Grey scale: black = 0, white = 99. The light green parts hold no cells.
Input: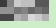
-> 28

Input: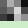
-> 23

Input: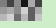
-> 71

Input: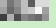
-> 24

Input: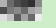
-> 86

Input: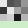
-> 75

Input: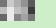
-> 40

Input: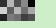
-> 13
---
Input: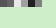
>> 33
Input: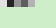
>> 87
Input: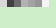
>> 84
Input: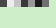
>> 27
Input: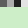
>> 36
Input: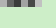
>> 69
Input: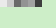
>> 91
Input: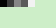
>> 1
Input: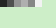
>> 14
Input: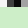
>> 95
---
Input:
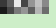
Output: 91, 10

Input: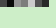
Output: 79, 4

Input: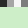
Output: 95, 16

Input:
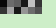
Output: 75, 3

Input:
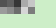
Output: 83, 21

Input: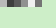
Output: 93, 24

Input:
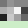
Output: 95, 13

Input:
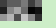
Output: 76, 2
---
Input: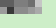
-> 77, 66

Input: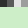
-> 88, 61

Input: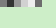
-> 92, 81

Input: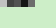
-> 75, 42

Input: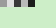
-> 87, 72

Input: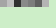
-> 75, 70

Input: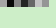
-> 76, 64

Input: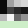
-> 95, 83

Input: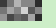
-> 81, 70

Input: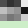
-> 91, 80
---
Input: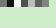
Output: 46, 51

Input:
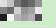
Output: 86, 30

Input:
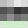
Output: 73, 49

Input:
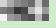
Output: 82, 37

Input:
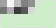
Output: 62, 84

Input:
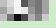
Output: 74, 79

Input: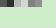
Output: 34, 56

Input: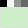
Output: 0, 40

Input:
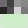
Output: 41, 47
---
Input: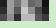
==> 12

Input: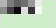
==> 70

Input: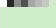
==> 99

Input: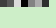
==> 24

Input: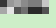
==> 21

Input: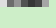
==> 86

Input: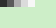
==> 18
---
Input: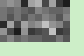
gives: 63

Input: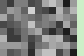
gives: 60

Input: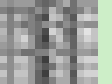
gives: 60

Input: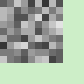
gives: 21

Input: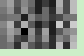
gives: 68

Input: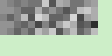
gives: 45

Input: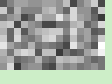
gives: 63

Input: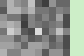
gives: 57

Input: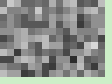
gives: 40
